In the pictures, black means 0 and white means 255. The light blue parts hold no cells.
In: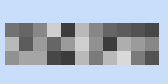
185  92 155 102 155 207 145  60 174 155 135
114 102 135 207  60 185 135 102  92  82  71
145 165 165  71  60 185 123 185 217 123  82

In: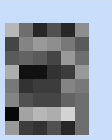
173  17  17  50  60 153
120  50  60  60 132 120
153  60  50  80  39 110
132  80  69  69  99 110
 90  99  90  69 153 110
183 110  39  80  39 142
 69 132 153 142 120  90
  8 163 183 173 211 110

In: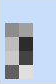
189  44
201  67
141 160
 96 223

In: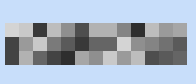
 67 154 201 122  90  57 101 101 212 143 132 113  90
 67 178 101  67  46 166 143 201 154 189  78  90 101
212 201  57 189 143  78 178 178 132  46 189 154 166

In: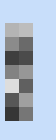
 63  75
221  96
139 106
 54 118
130 151
 87 160
180 189

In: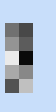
234  10
113  72
148  92
169 136
 82 192
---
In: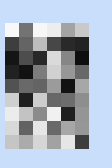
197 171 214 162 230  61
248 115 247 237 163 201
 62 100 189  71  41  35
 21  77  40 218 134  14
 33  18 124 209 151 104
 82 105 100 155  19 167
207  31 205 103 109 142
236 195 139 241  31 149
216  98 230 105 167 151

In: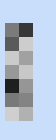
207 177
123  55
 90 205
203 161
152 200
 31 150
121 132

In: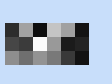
142 111 147 121  57  18
 44 162  14 196 161  19
 70  59 252 153  27  35

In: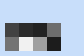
115 241 159  28
 66  43  34 109

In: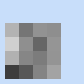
 61  87 132 163
179 117 146 142
208 143 102 149
177 134 124 148

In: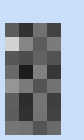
118 114  85 106
 92  49 113  66
210 133  92 123
 87  77  99  82
105  29 128  55
149 123  84 114
 95  45 117  63
 93  49 115  66

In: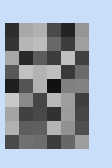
 74 113 109  60 103 158
 45 168 177  74  35 149
 53 182 189 104  60 159
167  41  92  60 191  64
 88 193 179 191  57 107
 30  84 177  17 128 130
200 138  69 183 158  63
164  65  72  49 156  70
177  93  96 180 145  79

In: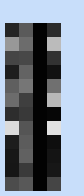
 76  88   2  69
 37  90   2  43
152 108   2 187
 69  72   2  50
 29  99   2  17
 95 118   2 112
108  63   2 184
 45  57   2   6
219  85   2 225
 29  92   2  14
 23  97   2  20
 22  58   2  23

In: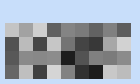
102 191  64 213 130  49  28 200 188
196 162 207  96 132 123  98 128  93
 82 187  70 198 116  68  56 167 210
 88 138 136 140  29  83 128 123 139
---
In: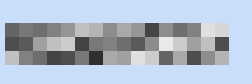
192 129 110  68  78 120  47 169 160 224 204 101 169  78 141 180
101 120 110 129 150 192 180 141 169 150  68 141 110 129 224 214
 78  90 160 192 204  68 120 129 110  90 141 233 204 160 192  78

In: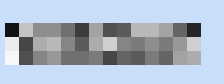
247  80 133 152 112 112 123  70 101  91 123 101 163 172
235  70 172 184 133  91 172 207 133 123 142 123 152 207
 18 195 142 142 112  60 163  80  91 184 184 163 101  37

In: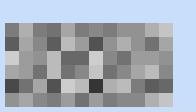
205 156 146 187 104 104 205 136 114 156 156 146
166 156 114 187 114 136 196 114 136 166 187 136
146 166 136 124 156 114 156 124 136 136 175 196
124 175 124 114 166 124 136 124 146 146 175 196
 93 166 136  93 187 156  82 146 175 146 114 166
 73 114 166  82 205 187  53 175 187 124  93 104

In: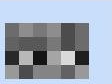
153  76 132 132  98 153
108 141 120 141  76 108
 98  88  88 120  76 108
 41 184  21 165 217  31

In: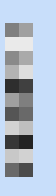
234 234
210 191
200 210
179 222
160 127
138 170
127 160
105  75
 85 105
 55  35
 46  64

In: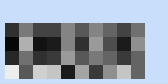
237  88 208 197  27 164  58 143 197 100
 48 121  67  67 132  88 132 100  67 112
 39 112  48  58 154  88 121 100  58 100
  7 176  18  27 132  48 154  77  27 143
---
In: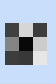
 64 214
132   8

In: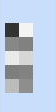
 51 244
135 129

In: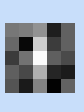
119 125
104   8

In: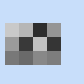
201 182
155  57

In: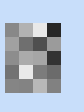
136 178
161 111

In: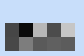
 70  11
 72 125

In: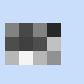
130  72
 77  64

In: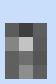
 92  63
133 195
